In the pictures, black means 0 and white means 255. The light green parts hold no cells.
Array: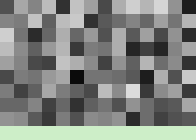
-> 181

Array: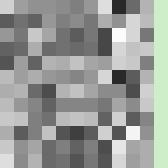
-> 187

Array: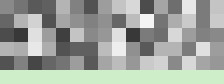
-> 202

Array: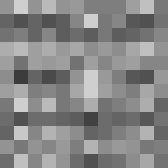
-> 114

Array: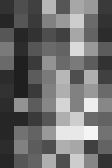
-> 50

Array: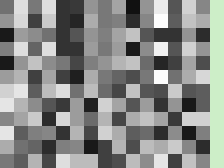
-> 172

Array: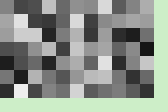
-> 157
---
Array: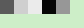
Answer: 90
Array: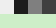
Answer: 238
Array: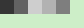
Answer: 53
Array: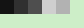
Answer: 19
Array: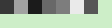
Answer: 55
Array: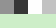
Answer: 146
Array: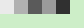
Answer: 234
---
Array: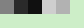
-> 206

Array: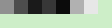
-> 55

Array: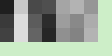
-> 79

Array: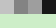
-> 23

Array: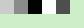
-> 252

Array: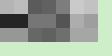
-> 97

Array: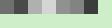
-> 213

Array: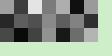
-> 123
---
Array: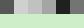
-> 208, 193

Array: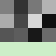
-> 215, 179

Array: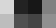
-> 215, 189

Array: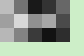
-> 216, 189

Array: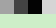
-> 213, 163

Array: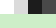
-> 255, 219
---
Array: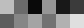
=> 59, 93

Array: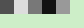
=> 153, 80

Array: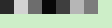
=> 124, 41

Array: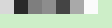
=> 251, 216

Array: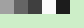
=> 28, 161

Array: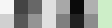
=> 176, 208

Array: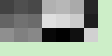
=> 38, 143

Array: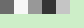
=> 197, 107

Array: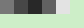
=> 227, 119
